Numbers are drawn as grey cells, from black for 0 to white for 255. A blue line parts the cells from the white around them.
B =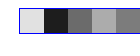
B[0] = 225
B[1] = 29
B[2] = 107

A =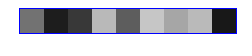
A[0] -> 114
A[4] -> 93
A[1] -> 29

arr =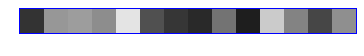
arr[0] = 51
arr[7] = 41
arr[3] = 141

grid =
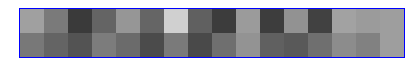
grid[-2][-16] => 160
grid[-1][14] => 129
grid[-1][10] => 96
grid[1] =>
[120, 100, 83, 124, 107, 75, 122, 73, 111, 147, 96, 89, 111, 140, 129, 158]
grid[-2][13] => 162
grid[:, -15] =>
[122, 100]
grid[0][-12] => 150

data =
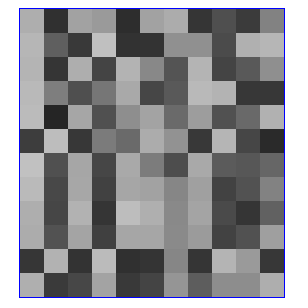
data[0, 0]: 174
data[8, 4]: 189
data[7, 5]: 162
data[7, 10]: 130
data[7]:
[186, 72, 167, 65, 166, 162, 134, 160, 66, 82, 130]
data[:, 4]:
[45, 50, 179, 169, 142, 106, 169, 166, 189, 166, 48, 57]
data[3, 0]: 185
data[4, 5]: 163
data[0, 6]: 172
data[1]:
[182, 95, 57, 192, 50, 51, 144, 144, 75, 176, 182]
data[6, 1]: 80
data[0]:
[174, 48, 162, 154, 45, 162, 172, 53, 79, 59, 130]
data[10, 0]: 54
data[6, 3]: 70
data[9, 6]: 138
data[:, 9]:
[59, 176, 89, 55, 105, 70, 87, 82, 53, 81, 154, 141]
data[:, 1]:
[48, 95, 53, 126, 37, 189, 80, 72, 70, 82, 178, 58]
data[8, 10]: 97
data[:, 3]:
[154, 192, 68, 118, 80, 123, 70, 65, 53, 64, 187, 163]
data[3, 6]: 89
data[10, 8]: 180
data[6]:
[193, 80, 166, 70, 169, 124, 77, 169, 91, 87, 102]
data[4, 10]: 177

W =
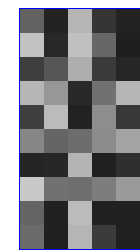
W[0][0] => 98
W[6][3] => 32
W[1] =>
[194, 40, 192, 103, 31]
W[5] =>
[134, 101, 109, 140, 163]
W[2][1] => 86
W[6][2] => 180
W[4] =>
[63, 187, 34, 141, 56]
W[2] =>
[62, 86, 174, 59, 38]
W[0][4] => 35
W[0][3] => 53

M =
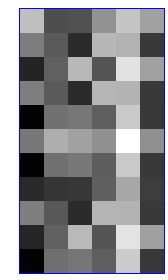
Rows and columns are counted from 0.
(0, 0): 191
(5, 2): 161
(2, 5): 161
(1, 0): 124
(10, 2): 118
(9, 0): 37
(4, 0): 3
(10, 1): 111
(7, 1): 53
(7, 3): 95
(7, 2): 55
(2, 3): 84
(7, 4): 167
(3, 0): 126
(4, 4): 201
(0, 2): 81
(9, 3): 84
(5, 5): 143
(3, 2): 43

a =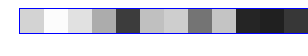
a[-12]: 211
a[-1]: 55
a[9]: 37
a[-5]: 116

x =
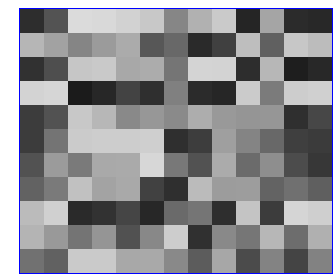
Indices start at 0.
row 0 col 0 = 45
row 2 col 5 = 172
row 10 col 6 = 137
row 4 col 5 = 151
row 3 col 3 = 39
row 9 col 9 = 118
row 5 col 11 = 63
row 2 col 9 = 45
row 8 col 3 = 50
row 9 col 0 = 180
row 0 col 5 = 200
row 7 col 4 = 169
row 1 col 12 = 188
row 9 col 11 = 109
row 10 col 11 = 68
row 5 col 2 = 203
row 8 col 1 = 208
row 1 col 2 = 133
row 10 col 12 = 130
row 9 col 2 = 116
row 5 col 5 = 207
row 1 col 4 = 171
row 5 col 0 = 60
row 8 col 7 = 117
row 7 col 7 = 187
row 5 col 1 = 116
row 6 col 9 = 107
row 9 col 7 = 48
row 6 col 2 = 122
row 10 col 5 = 169
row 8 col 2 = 42
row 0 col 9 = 37
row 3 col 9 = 203
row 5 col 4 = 205
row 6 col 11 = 76
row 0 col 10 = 165
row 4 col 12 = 71

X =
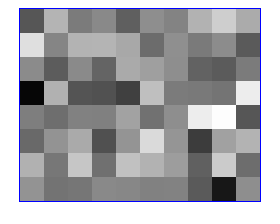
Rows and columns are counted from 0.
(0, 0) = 86
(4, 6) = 142
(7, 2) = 118
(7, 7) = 90
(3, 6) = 123
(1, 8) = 140
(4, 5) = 113
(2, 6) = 142
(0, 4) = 95
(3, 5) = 191
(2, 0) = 139
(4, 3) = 128
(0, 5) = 142
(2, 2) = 138
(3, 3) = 81
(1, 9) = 90
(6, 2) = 198
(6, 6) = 157
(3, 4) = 64
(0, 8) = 206
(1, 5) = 108

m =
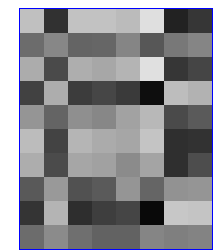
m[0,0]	192
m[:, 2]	[194, 100, 174, 60, 143, 181, 166, 81, 46, 111]
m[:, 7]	[54, 133, 69, 178, 90, 50, 77, 149, 196, 131]
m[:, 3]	[194, 102, 167, 70, 135, 171, 161, 90, 62, 98]
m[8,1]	180
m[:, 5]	[223, 87, 224, 14, 184, 196, 164, 101, 9, 133]
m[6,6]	47
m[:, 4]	[187, 133, 180, 58, 162, 166, 139, 149, 69, 98]
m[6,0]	173
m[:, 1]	[49, 135, 74, 173, 100, 67, 75, 153, 180, 139]
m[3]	[65, 173, 60, 70, 58, 14, 189, 178]
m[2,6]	54
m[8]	[52, 180, 46, 62, 69, 9, 199, 196]
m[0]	[192, 49, 194, 194, 187, 223, 34, 54]
